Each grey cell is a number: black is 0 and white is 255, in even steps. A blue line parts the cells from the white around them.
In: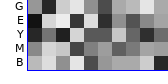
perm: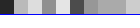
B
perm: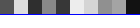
E
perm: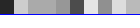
B
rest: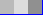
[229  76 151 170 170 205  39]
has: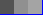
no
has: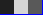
yes

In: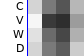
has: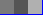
no
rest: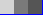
[183]
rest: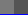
[183]
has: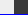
no
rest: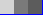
[204]

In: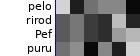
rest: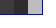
[37]
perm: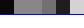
pelo
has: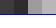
yes
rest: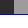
[183]
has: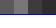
yes

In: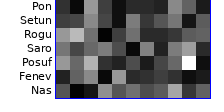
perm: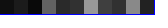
Fenev
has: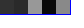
no
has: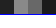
no

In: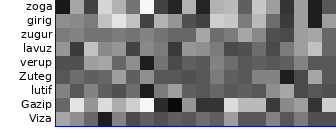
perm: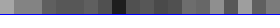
Viza
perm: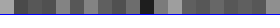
lutif
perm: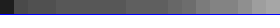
lutif
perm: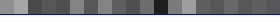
lutif

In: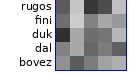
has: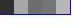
yes
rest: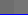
[183]
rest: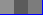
[161 175]
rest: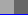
[124  97]
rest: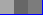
[97]
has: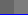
yes
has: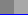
yes

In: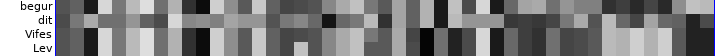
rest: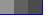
[215 135 142 128 164 149 149  83 120 135 104  20 104 120 186  49 164  97
 178  26 186 149 149 149  56  62  56  69 120 170  83 186 104  69 164 104
  97  34  75]
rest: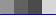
[135 142 128 164 149 149  83 120 135 104  20 104 120 186  49 164  97 178
  26 186 149 149 149  56  62  56  69 120 170  83 186 104  69 164 104  97
  34  75]
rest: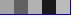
[149 149 149  56  62  56  69 120 170  83 186 104  69 164 104  97  34  75]

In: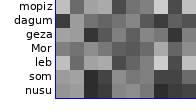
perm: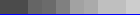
leb
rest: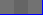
[134  88  60  95  82]
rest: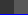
[128  95 134 120  53 128]
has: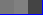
yes

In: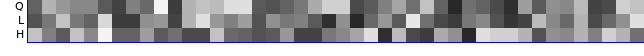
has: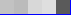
no
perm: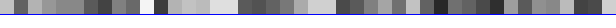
Q
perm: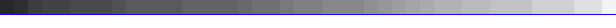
Q
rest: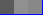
[187  67  74 208 194]

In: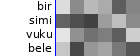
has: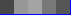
yes
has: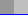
no
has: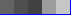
no

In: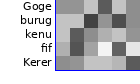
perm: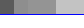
Goge
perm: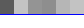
Kerer
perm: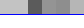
Kerer
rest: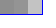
[195 182  91]
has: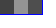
yes

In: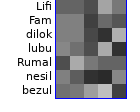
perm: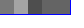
Lifi
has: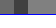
no

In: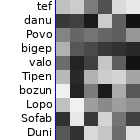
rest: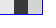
[116  65]
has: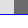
no
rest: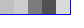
[232]
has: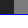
yes

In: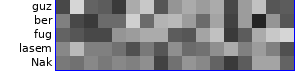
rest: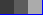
[200 214]
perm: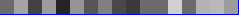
ber
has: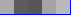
no
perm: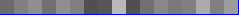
lasem
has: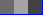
yes
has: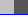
yes
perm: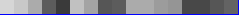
fug

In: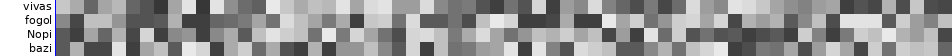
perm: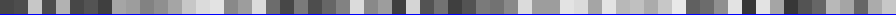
vivas
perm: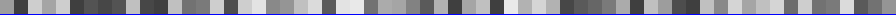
Nopi
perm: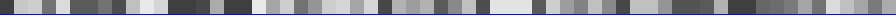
fogol
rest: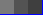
[114  83 213  63 157 137 219 130 102  77 122  71 108 219 157 137 227 219
 199 165 143 130 157 165  63  83  71 178  77 199  77  71]
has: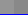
no
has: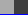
yes
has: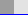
no

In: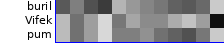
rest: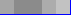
[158  16]
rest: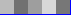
[166 139 139 172 194 158  16]

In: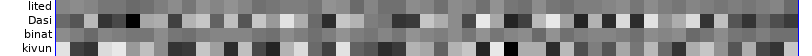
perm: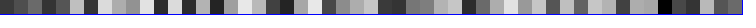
Dasi
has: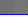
yes
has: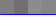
yes
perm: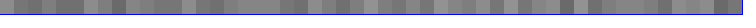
binat
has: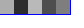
yes

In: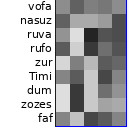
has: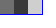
no
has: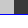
no
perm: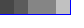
faf
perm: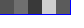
rufo
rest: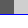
[ 57 111  83]
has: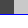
no

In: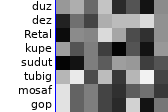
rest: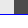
[188  56 182 242  68]
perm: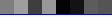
sudut
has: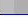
no
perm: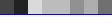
dez

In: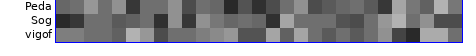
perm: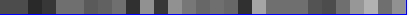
Sog
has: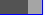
yes
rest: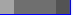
[ 76 111 151 178 111 145  76  76]
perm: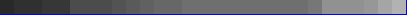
Sog
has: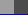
no
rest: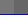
[111 103  48 165 111 111 111  83  76 111 151 178 111 145  76  76]
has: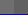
yes

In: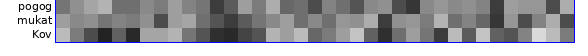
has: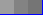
yes
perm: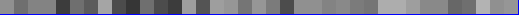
mukat

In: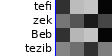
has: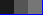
no
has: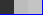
yes
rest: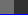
[126]
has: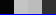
no
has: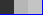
yes

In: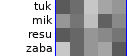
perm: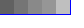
mik
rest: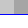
[150]
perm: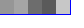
tuk
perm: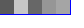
zaba
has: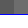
yes
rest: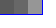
[137 117]
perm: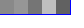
mik

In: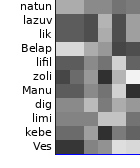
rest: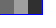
[123  99]
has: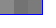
yes
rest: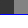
[146 222 216]

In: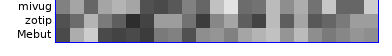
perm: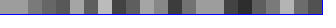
zotip
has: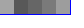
yes
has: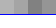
no
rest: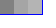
[193 149 187 142 122 135 149 142]

